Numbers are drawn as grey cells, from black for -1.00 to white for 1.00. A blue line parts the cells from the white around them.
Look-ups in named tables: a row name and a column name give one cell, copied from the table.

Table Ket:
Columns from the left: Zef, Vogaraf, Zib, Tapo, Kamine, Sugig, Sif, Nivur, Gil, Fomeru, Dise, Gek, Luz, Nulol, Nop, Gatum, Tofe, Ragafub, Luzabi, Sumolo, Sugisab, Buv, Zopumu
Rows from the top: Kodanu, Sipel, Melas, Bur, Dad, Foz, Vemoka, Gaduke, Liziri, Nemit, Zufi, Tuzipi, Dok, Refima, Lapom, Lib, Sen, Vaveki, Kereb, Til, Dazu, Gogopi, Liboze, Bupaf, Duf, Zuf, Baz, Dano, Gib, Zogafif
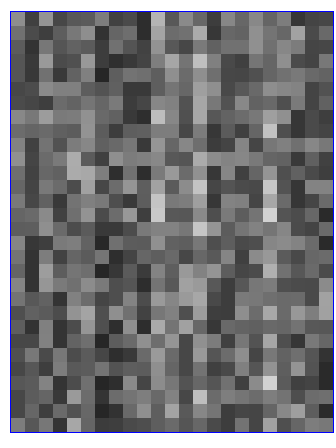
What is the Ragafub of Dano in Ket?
-0.15
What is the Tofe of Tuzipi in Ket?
-0.50
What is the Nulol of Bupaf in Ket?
0.13
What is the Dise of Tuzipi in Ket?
-0.04
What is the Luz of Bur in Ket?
-0.09
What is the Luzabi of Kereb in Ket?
0.38
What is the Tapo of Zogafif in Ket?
-0.59
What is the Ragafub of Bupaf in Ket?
-0.35
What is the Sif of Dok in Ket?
-0.44
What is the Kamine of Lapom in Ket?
-0.13
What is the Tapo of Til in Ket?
-0.04
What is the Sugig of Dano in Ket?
-0.15
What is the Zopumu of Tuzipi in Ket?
-0.51
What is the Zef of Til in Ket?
0.04
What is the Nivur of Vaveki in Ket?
-0.64
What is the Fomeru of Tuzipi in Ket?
-0.65
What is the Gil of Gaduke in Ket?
-0.55

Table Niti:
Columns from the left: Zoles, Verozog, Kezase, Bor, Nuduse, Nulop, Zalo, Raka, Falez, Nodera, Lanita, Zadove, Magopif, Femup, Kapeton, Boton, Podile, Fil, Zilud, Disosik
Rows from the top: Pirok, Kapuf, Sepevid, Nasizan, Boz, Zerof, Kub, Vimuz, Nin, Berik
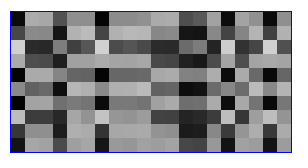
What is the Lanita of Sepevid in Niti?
-0.66
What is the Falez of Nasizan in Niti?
0.28
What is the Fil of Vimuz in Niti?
0.24
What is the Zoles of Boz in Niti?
-0.97
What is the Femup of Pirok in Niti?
-0.30
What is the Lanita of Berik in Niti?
0.23
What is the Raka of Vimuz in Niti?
0.18
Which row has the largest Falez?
Kapuf

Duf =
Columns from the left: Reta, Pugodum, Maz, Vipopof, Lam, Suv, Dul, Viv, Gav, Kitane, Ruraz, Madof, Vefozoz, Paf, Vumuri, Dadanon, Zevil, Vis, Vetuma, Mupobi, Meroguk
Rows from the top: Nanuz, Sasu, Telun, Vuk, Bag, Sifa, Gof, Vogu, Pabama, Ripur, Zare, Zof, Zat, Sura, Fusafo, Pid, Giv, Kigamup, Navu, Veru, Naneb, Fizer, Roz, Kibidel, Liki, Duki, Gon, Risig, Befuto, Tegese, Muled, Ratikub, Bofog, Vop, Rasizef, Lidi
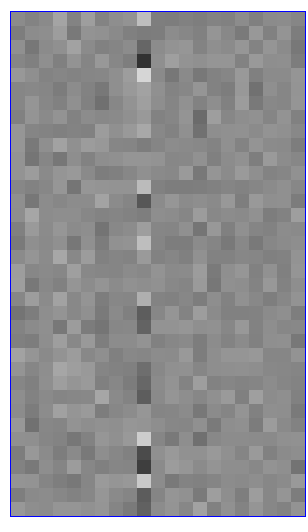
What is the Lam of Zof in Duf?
0.20
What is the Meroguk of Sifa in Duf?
0.16
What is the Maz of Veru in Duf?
0.07
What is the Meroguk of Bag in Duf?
0.17
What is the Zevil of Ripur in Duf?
0.03
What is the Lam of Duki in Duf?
0.24
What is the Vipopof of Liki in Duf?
0.15
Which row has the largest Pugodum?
Fusafo

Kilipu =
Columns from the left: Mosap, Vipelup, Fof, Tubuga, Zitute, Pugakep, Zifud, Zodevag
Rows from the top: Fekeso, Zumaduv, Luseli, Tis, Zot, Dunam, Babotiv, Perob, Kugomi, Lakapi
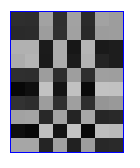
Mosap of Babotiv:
-0.61
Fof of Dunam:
0.52
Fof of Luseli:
-0.79
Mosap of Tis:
0.35
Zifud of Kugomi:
0.48
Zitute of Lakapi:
-0.74
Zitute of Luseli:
-0.82
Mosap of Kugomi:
-0.89
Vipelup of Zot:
-0.64
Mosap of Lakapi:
0.30
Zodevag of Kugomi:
0.46
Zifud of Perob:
-0.70
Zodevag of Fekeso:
0.23
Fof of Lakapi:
-0.72
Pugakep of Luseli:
0.42
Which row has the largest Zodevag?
Dunam

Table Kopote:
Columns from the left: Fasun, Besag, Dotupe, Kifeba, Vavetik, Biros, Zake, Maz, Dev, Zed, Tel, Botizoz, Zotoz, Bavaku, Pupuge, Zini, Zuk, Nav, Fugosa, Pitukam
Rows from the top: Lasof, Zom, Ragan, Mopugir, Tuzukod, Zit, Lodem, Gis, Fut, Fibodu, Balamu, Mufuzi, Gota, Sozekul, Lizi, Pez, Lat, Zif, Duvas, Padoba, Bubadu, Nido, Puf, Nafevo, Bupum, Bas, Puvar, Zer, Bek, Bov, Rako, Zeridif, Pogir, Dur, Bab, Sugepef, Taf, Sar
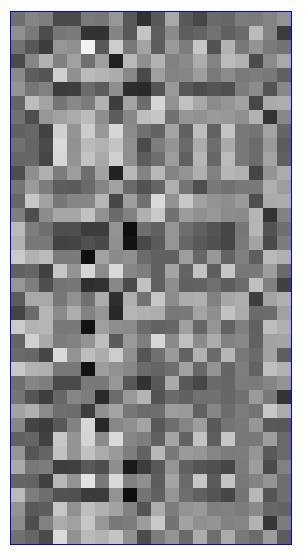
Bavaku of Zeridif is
0.17
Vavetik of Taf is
0.26
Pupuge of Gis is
0.21
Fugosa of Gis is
-0.59
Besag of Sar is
-0.21
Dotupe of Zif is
0.46
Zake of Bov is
-0.69
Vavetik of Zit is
-0.51
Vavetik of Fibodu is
0.14
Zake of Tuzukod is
0.41
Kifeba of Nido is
0.08
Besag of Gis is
-0.39
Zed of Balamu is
-0.28
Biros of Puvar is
-0.05
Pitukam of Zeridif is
-0.18
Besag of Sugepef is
-0.30
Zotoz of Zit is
-0.31
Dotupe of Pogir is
-0.02

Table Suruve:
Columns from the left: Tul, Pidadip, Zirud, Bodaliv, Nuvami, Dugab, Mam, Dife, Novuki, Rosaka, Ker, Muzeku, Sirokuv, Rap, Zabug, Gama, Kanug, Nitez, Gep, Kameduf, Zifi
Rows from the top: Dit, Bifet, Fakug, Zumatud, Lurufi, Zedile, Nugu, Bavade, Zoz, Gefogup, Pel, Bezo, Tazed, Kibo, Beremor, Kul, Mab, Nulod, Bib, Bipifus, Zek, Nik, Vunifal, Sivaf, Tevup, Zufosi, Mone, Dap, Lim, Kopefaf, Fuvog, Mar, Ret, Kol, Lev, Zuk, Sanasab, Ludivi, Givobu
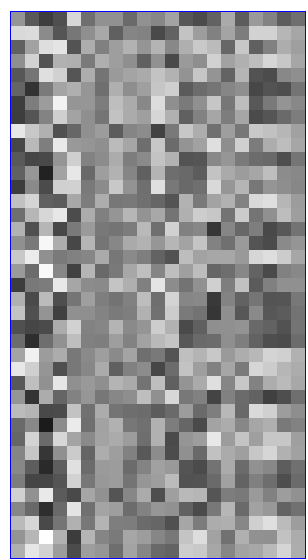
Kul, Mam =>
-0.06
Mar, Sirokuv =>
0.13
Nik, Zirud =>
0.16
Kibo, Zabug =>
0.28
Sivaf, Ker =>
0.45
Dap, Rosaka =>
0.49
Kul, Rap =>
0.06
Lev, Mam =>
0.14
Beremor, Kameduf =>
0.48
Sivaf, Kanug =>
-0.01
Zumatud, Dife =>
0.24
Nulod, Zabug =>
0.31
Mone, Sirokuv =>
0.16
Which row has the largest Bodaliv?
Nugu

